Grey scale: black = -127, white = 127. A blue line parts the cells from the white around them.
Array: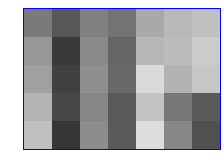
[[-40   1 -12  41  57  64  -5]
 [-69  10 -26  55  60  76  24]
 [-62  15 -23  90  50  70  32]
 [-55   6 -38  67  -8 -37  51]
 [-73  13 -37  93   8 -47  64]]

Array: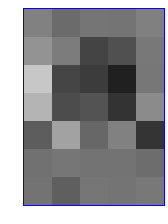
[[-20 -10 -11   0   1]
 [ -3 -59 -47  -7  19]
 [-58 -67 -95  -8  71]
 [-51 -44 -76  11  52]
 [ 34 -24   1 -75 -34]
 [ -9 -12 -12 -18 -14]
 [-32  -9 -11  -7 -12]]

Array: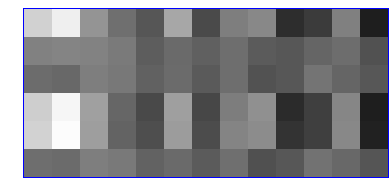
[[111  20 -16 -41  39 -53  -1   8 -82 -68   0 -97  81]
 [  4   2  -5 -34 -21 -31 -17 -36 -40 -26 -18 -46   1]
 [-23  -1  -7 -30 -20 -37 -17 -45 -40 -11 -26 -40 -19]
 [118  32 -25 -54  31 -56  -2  16 -84 -64   6 -97  78]
 [124  30 -28 -49  28 -51   4  12 -76 -64   8 -94  82]
 [-20  -1  -6 -29 -21 -36 -16 -47 -40 -13 -23 -42 -17]]

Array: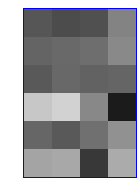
[[ -51  -47    3  -41]
 [ -22  -17    9  -27]
 [ -23  -29  -26  -38]
 [  82    8 -100   71]
 [ -38  -15   17  -25]
 [  40  -71   43   36]]

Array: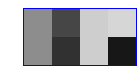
[[ -57   78   86   13]
 [ -78   78 -104   13]]

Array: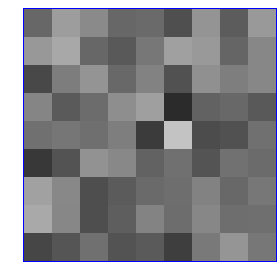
[[ 29  10 -24 -21 -48  20 -35  25 -24]
 [ 40 -24 -38  -8  32  25 -26   7  24]
 [ -2  20 -23   2 -46  16  -1   7 -55]
 [-37 -19  14  31 -84 -29 -23 -38   5]
 [ -9 -16  -1 -68  67 -51 -46 -15 -15]
 [-44  18   8 -29 -15 -43 -14 -20 -71]
 [  8 -49 -36 -21 -17   2 -23  -8  33]
 [  7 -49 -33   3 -18   7 -17 -16  41]
 [-42 -15 -44 -37 -65  -6  21  -8 -57]]

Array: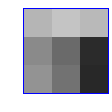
[[ 68  57  53]
 [-21 -84  10]
 [-13 -87  19]]

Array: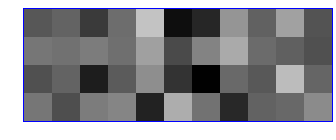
[[ -28  -69  -18   67 -113  -89   21  -30   33  -44  -40]
 [ -14   -3  -16   32  -53    3   42  -20  -31  -47   -9]
 [ -28  -98  -36   14  -76 -126  -22  -39   60  -26  -47]
 [ -49   -3    5  -93   45  -13  -87  -29  -23   11   -9]]

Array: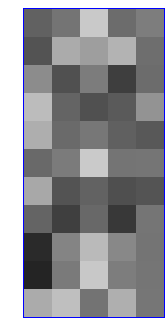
[[-11  73 -19  -2 -30]
 [ 43  30  51 -17 -44]
 [-47  -3 -65 -19  12]
 [-27 -47 -37  19  60]
 [-21  -8 -31 -39  46]
 [ -4  74 -11 -10 -22]
 [-44 -29 -48 -43  40]
 [-64 -23 -71 -10 -27]
 [  4  58   8 -11 -85]
 [ -5  72  -2 -10 -91]
 [ 63 -12  47  -9  43]]
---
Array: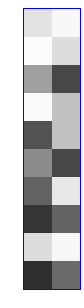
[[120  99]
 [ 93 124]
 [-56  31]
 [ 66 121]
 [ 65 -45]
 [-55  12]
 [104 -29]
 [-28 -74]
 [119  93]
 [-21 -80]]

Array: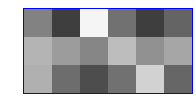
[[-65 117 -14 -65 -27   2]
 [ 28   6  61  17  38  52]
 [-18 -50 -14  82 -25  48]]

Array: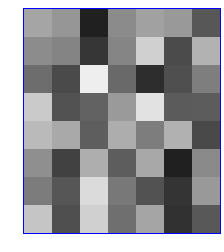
[[ 22 -95  11  33  25 -40  37]
 [  4 -73   5  80 -52  50  12]
 [-53 110 -22 -82 -48  -1 -18]
 [-45 -29  26  98 -36 -35  74]
 [ 41 -33  45  -2  49 -54  58]
 [-62  46 -34  40 -95  10  15]
 [-41  91  -7 -45 -75  25  -3]
 [-48  80 -16  37 -78 -39  69]]

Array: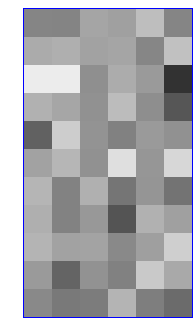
[[  4  37  32  62   5   5]
 [ 47  34  37   6  65  43]
 [108  15  44  26 -77 108]
 [ 38  17  60  14 -41  49]
 [ 77  19   1  26  17 -30]
 [ 54  17  95  22  87  34]
 [  2  48 -10  21 -12  53]
 [  2  24 -43  49  32  47]
 [ 34  35   9  31  79  52]
 [-27  18   1  73  41  26]
 [ -6  -3  52  -1 -20   9]]

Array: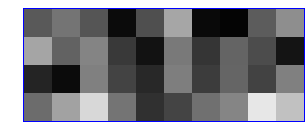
[[ -11  -42 -116  -48   38 -118 -123  -35   14  -38]
 [ -29    4  -70 -109   -6  -74  -27  -51 -107   37]
 [-116    0  -60  -87   -1  -67  -26  -61    0  -91]
 [  34   88  -11  -79  -59  -15    5  103   65  -19]]

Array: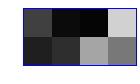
[[-116 -122   81  -63]
 [ -81   37   -7  -96]]

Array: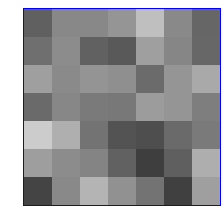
[[  8   8  21  63   9 -25 -31]
 [ 12 -30 -38  31   6 -24 -16]
 [ 10  20  15 -20  21  41  31]
 [  7  -5  -7  28  21  -1 -21]
 [ 47 -12 -44 -49 -21  -5  76]
 [ 12   4 -30 -65 -32  46  30]
 [  9  52  17 -12 -63  31 -59]]

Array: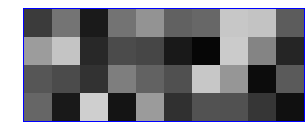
[[ -11 -101  -12   19  -30  -24   71   67  -35  -68]
 [  68  -87  -52  -57 -102 -121   75    4  -90   28]
 [ -52  -77   -1  -29  -47   71   22 -115  -37  -41]
 [-102   79 -107   27  -79  -45  -46  -73 -111  -25]]

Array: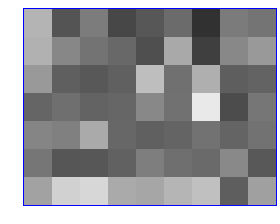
[[-43  -3 -56 -40 -20 -78  -4 -11  52]
 [  7 -12 -23 -48  41 -64   8  25  49]
 [-32 -39 -31  62 -15  47 -33 -28  25]
 [-16 -28 -25   8 -14 105 -51  -9 -26]
 [  0  42 -24 -31 -27 -13 -27 -13   5]
 [-41 -40 -30  -1 -16 -21   9 -39  -9]
 [ 81  87  42  38  53  64 -33  32  34]]
